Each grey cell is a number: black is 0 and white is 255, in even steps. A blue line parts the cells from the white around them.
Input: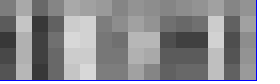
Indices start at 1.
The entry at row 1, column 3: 104
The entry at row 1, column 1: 125
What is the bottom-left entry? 84
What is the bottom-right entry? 154
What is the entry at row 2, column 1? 91
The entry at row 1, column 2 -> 169
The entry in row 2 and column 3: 56
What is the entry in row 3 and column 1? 56
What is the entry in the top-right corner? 147
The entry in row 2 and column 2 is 197
